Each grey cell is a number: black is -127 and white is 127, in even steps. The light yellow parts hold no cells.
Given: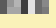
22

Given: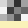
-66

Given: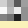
55

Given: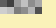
-63

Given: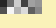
-20

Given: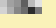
33
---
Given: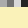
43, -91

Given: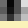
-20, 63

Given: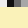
109, 39

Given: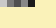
73, -101

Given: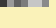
-71, 10

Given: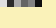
95, -112
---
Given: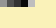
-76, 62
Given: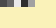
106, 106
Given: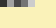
-54, 76
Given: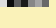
-101, 92
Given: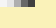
47, 117
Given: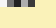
-93, 118
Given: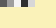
116, 116
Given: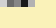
6, 81
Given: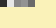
7, 103
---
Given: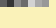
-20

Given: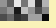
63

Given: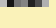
4

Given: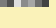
11

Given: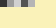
80

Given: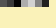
44
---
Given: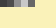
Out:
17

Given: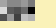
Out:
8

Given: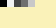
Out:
-58

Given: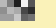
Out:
-96

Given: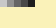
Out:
-26

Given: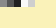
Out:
-94

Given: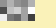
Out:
18
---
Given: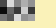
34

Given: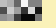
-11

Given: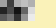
107

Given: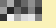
2

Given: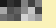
27

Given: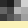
31

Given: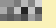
-5

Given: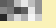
76
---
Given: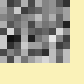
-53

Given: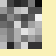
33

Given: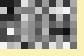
-57

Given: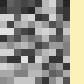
41

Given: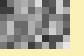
31
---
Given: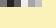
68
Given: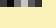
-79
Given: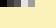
30
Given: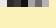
52
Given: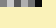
-117
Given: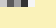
117
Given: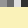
-78
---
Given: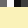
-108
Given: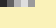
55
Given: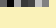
40
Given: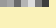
-21
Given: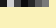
-60
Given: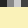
76
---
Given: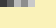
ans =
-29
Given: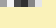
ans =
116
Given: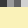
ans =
27
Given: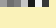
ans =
-16
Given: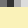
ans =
-77
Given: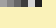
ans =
5
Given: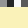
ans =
-90
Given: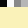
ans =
123
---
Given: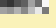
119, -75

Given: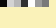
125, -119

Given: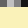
65, -106

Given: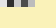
100, -80

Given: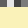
102, -59

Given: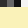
116, -109
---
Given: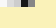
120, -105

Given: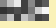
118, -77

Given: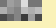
93, -67

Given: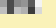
115, -67

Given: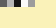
122, -105

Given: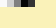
121, -122

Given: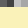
67, -61
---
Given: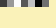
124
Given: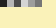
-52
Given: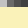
-48
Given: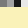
-102
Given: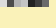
52
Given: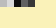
-112
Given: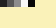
13
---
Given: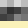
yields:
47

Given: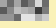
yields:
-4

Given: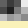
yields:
-68

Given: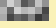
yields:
-12

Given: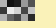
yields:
-98

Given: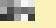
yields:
63
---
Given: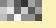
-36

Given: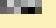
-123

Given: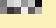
-33

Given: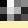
53

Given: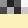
-80

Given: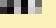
82

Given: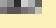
4

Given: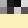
75

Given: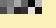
97
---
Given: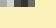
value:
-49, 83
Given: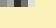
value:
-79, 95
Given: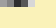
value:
-81, 87
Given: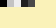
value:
110, 110
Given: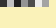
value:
20, 107
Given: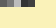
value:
60, 60
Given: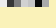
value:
81, 108
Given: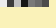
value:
-106, 108
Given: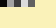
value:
-66, 92
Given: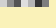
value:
94, 94
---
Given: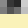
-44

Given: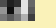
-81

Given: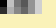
-39

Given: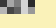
-57

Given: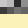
-39

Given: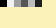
-42

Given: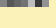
-25

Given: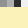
48

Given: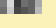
-42
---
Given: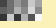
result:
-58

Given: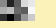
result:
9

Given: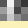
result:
-42

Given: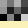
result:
33

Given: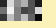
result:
-88

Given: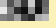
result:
59
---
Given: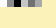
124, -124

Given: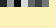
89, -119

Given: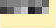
70, -97

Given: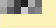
74, -95

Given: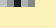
64, -98

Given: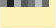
60, -89

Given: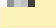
119, -65

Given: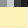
74, -94

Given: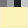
71, -91
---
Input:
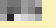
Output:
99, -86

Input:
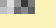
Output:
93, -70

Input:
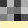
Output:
68, -100

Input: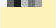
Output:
117, -96

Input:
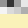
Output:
116, -75

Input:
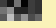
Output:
62, -124

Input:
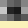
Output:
71, -102

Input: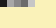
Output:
70, -101

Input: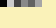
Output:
76, -124

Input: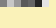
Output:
100, -90
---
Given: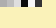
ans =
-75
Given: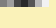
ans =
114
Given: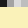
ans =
62
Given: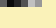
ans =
24
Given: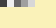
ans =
87
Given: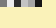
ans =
-105
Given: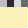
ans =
-22
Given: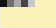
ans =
71
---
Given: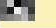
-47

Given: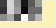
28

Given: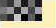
-100

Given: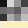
-60

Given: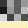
22

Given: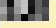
-69
